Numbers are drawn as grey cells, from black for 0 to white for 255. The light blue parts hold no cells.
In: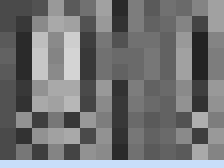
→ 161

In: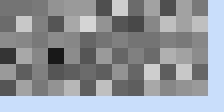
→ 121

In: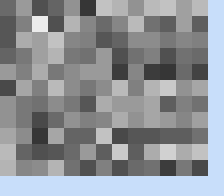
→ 186

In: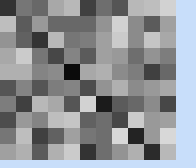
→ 210

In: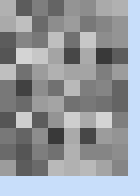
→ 177

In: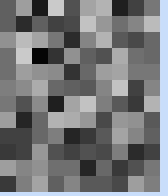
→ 119

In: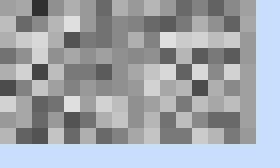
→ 160

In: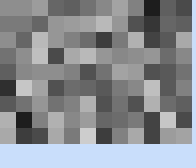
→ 74
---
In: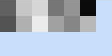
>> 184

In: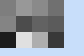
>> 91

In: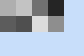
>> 142

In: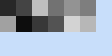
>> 183

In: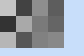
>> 101

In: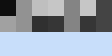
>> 68

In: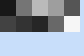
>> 246
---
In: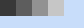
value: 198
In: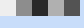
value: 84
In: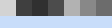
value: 107
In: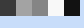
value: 18
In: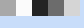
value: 214
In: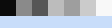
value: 247
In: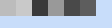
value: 94
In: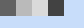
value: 66
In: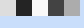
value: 172
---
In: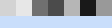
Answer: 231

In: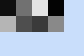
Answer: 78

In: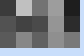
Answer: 135

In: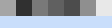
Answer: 48

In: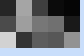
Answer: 51

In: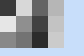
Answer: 115
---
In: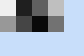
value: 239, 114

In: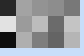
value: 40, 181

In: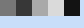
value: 119, 19

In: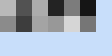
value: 185, 118

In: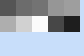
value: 85, 30

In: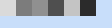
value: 218, 43

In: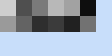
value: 206, 114
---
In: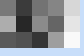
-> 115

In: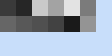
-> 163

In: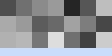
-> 37

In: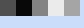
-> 131

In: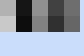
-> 145

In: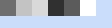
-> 48

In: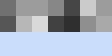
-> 70

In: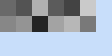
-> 91
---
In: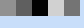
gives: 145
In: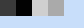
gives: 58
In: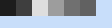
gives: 29
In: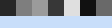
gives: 39
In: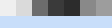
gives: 239
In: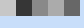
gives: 199
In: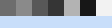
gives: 109
